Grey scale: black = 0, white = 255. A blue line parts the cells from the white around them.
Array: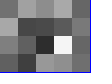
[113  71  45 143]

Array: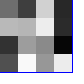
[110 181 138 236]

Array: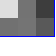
[222 116]

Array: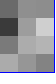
[106 157 180]

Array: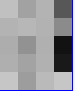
[192 183 176  25]

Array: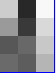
[205  57 200]

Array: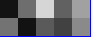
[19 18]
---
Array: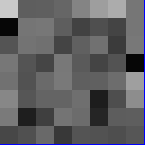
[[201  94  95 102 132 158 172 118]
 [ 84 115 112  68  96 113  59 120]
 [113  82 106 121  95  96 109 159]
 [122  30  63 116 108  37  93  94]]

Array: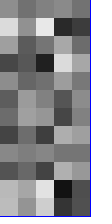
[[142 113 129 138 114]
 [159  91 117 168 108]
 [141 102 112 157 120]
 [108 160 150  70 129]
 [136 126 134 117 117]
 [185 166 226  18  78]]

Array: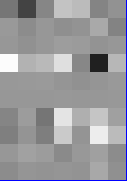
[[118  67 134 195 187 132 146]
 [151 145 151 157 155 147 151]
 [152 153 154 149 145 149 153]
 [133 156 117 228 175 197 160]
 [151 161 156 138 152 160 140]]

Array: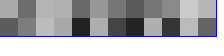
[[170 109 180 176 105 151 118  89 117 137 203 183]]

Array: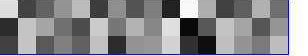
[[221  67  98 148 187  60 142  83 126  35 248 174  65  94 176 111]
 [ 64 197  89 128  96 193  44 148 151 211  49  15 192 148 121 189]]

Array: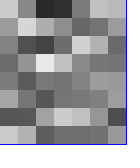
[[202 135  40  48 123 192 185]
 [131  80  67 109 209 178 106]
 [122  91 120 116 130 156 153]
 [ 85  87 162 203 192 150  78]]

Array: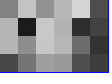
[[130 195 145 183 213  77]
 [181 141 199 183 109  51]]
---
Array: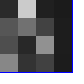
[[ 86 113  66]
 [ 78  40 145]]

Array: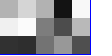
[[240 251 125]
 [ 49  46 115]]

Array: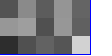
[[151 158  80]
 [ 45  80  98]]

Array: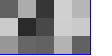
[[203  42  72]
 [151 102  98]]

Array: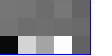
[[116 110 111]
 [  9 212 164]]

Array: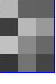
[[ 62 184 153]
 [193 137 104]]
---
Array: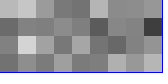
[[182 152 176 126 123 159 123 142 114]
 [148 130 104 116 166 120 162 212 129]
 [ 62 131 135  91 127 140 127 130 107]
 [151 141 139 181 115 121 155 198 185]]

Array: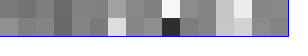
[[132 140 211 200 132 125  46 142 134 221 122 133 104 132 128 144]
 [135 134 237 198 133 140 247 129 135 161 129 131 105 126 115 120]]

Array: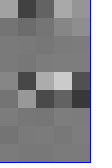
[[123 123 120 120 123]
 [125 120 123 122 116]
 [124 125 118 119 124]
 [ 56  98  74 152 116]
 [ 80 203 172  71 134]
 [125 125 124 119 122]
 [124 123 119 121 122]
 [142 134 117 108 116]
 [149 169  99  65 162]]

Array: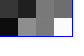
[[251 122 142  13]
 [110 121  31  54]]

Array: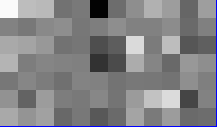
[[109 106 156 122 164 106  88 120 104 161 148 169]
 [130  69 219 194 155 116 135 121 125 156  99 146]
 [127 143 115 119 120 115 129 131 112 124 134 119]
 [142 152 105 133 172  75  50 128 130 133 125 180]
 [ 95  86 189 123 218  93  78 118 114 152 164 169]
 [128 106 140 129 129 142 126 119 142 137 120 130]
 [158 102 157 177 142 109   3 121 114 185 189 250]]

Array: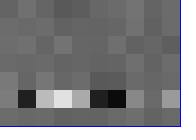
[[105  99 110 105  99 100  98 106 104 108]
 [154 105 136  11  31 170 225 187  32 124]
 [105 102 106  91  89 108 103 118 102 121]
 [108  99 111 100  99 102 100 106 104 105]
 [ 94 102  98 111 101 102 115 101 112 109]
 [107  97 113 102 100 101  98 108 105 108]
 [107 100 115 107 103  93  89 101 112 100]]
